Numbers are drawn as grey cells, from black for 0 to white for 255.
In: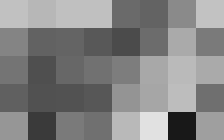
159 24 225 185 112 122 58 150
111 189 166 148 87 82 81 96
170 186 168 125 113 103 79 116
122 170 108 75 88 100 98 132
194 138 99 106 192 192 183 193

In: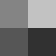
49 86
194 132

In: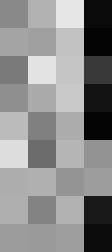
12 158 154 156
25 178 131 175
157 148 176 173
147 181 108 221
4 172 128 187
19 201 170 143
57 197 227 122
4 194 159 164
11 230 177 137

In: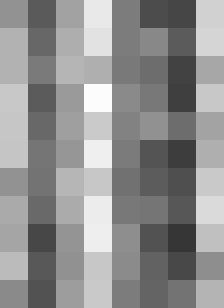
180 115 100 124 201 157 82 138
142 72 98 139 199 145 88 187
192 54 82 142 238 148 71 165
218 87 117 120 236 171 105 170
201 79 92 113 199 182 115 146
175 61 84 123 239 150 117 197
163 109 145 130 202 159 104 198
200 63 120 138 252 154 91 200
167 66 109 121 175 181 122 178
213 91 136 124 226 174 103 178
209 70 76 124 233 162 90 146

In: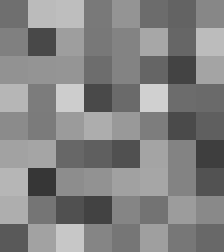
104 119 159 118 133 199 162 89
137 156 115 133 66 80 117 174
82 131 166 161 146 141 54 182
62 131 164 80 95 103 165 162
95 74 125 153 173 155 123 139
106 108 208 106 73 205 124 182
164 67 101 131 109 149 148 146
188 102 167 131 120 158 72 128
135 99 108 148 121 190 187 111

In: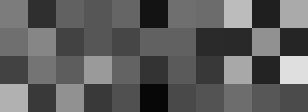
75 87 109 83 73 7 80 57 145 57 177
223 35 168 56 90 51 99 154 93 116 66
37 145 41 42 97 97 70 86 66 134 111
170 31 188 108 111 19 101 86 97 47 124
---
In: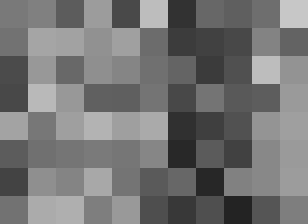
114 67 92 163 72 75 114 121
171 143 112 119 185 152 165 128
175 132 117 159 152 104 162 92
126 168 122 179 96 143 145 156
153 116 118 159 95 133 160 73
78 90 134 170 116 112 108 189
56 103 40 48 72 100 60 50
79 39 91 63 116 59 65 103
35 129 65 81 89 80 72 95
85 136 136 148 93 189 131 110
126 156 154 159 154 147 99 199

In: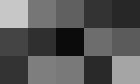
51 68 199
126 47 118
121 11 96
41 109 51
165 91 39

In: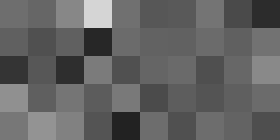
119 144 52 96 110
147 95 87 80 102
129 117 46 96 135
84 92 123 39 213
34 121 80 107 112
109 75 101 98 87
80 93 106 97 89
109 84 79 107 116
99 95 103 96 74
78 107 137 114 44

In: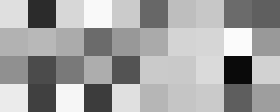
235 144 178 223
64 75 184 43
246 121 171 215
60 173 107 249
224 83 152 203
182 202 170 103
197 201 212 190
202 218 214 199
94 10 251 107
158 210 153 95

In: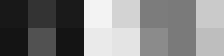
20 24
81 51
20 26
234 243
228 211
139 124
122 122
190 202

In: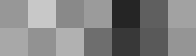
168 151
146 200
177 137
110 155
56 37
89 95
149 162

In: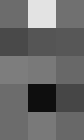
108 108 125 73 108
121 14 121 85 227
104 70 104 87 112
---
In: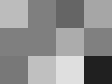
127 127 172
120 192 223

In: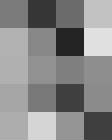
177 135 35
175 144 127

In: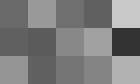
97 91 136
148 97 117

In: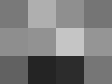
142 146 197
97 36 44

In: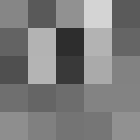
99 179 45
79 180 57

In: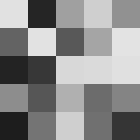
99 226 88
35 55 216
